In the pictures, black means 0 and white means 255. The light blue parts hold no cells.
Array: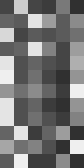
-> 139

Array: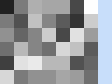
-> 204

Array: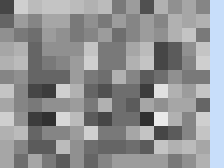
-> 177

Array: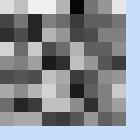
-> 117

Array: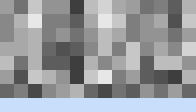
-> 199

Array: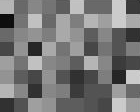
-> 169

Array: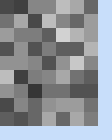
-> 156

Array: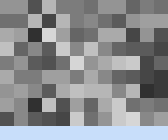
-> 159
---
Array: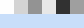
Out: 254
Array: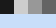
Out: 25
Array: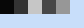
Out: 7
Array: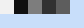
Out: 241
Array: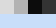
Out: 219
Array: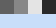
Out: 96
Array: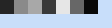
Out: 37
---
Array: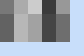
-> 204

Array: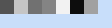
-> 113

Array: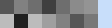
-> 110

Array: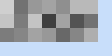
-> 152

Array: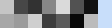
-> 50

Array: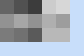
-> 60

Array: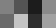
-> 28
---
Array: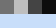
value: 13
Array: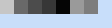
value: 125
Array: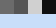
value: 15
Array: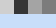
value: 124
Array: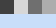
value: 173
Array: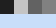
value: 129
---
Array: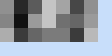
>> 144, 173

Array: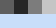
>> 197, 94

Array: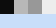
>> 237, 12

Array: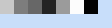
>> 3, 200

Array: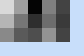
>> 67, 137

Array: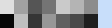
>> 140, 7
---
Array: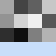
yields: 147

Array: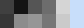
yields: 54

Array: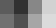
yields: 113

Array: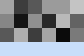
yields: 134

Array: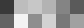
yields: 99

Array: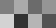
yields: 211

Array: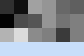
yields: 3

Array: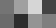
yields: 107

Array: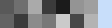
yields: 99
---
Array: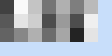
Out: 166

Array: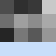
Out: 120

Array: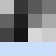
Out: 20

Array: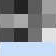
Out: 45

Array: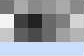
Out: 105

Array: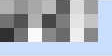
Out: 106

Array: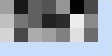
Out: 128
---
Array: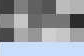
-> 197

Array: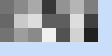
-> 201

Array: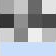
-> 143

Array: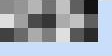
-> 160

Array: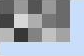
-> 216

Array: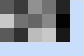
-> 114

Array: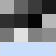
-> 36

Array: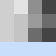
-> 196
